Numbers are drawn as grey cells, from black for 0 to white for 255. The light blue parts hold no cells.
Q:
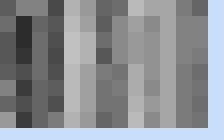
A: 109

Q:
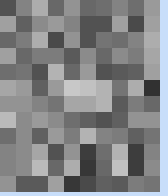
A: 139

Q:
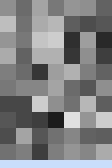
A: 93

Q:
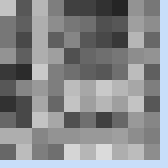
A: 126

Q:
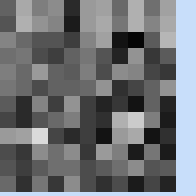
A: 91

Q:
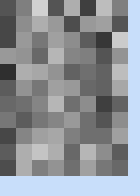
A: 92
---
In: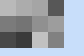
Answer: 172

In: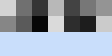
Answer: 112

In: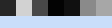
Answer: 210

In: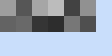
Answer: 86

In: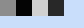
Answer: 4

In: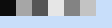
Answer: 166

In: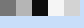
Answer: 181
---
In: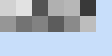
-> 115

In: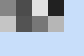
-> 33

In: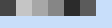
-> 197

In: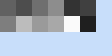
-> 188

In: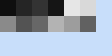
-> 83

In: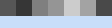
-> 127

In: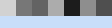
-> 99

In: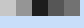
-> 199
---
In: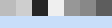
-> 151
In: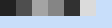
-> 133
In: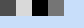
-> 217
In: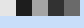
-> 164
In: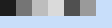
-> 218
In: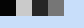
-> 202
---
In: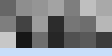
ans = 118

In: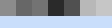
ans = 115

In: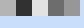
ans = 151

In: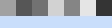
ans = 133

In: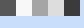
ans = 165

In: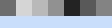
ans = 131

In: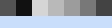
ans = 120

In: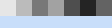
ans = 120
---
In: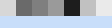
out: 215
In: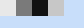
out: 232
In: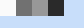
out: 250
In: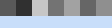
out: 89
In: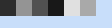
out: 45
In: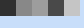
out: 48
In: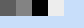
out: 94
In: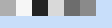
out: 174
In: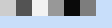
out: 205
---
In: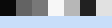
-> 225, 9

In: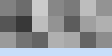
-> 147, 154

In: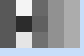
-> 172, 88

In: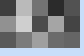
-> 82, 89

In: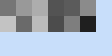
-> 139, 195

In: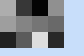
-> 144, 33

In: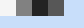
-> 87, 245

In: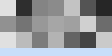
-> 38, 224

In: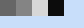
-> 12, 102
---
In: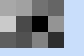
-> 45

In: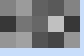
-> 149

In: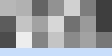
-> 119

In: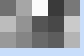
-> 180

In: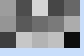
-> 13

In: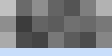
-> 134

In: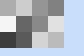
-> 187

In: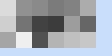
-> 199

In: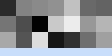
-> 160

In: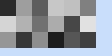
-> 63
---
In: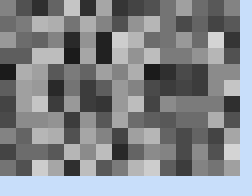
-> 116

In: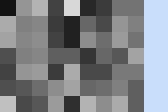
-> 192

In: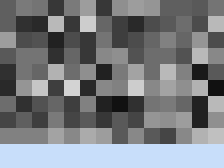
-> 129

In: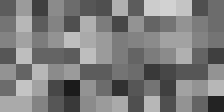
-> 170

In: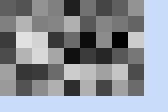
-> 154

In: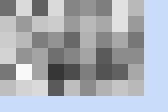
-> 190

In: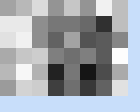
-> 155

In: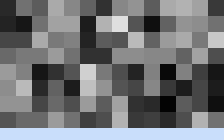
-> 84
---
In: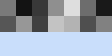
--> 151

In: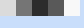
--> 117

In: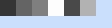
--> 99

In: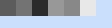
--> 114

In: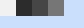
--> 44

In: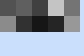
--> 49

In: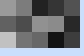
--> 116

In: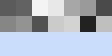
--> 147
